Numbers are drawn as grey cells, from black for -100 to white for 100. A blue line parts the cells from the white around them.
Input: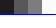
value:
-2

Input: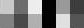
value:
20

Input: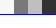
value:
50

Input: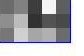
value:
91

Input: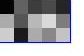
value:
-42

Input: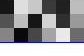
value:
-74

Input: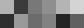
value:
41

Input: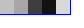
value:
-86
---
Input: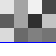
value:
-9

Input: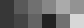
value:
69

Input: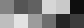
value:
-53

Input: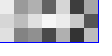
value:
48

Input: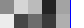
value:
37

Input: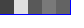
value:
-22
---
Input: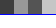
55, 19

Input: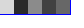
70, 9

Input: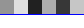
75, 55

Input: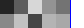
69, 51

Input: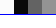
97, 15

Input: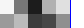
93, 76
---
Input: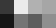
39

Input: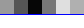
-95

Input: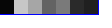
30

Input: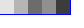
-15

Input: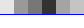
-7

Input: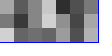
5

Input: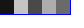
-43
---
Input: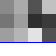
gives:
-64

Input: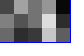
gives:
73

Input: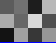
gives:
70

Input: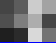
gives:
36

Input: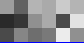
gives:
-42

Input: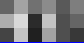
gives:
-38

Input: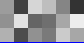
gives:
31

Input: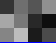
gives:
-69
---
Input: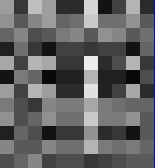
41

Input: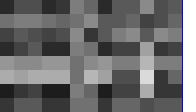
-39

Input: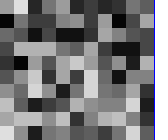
-8

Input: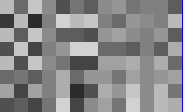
0

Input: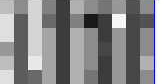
-36

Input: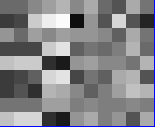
33

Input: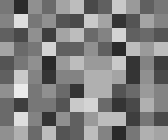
-25

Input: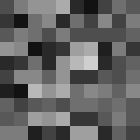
-13
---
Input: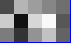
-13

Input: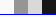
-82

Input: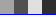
-64

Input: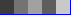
58

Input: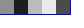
-41

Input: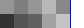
7
